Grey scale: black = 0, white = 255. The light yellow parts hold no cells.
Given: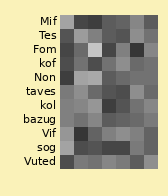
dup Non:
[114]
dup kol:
[134]

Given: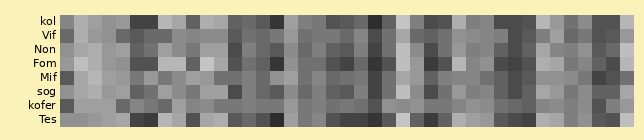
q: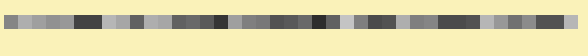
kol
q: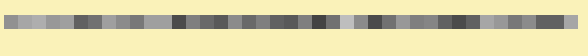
sog

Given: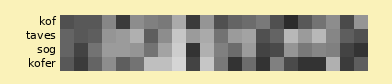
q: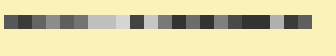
kofer

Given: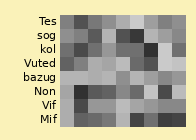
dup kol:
[112]
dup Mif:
[68]
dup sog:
[180]
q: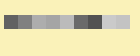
Vuted
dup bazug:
[180]
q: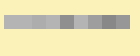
bazug

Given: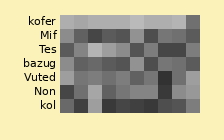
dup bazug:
[91]
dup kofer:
[174]
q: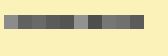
bazug

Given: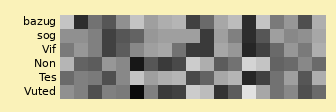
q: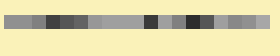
sog
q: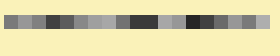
Vif
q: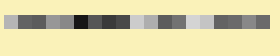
Non
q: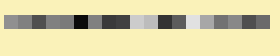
Vuted

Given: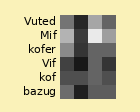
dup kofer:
[100]
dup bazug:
[93]
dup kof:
[79]
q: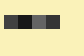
Vif

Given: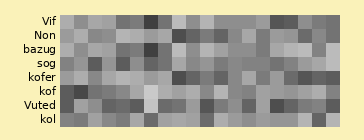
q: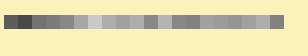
kof
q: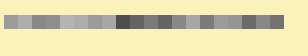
Non
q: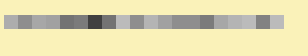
bazug

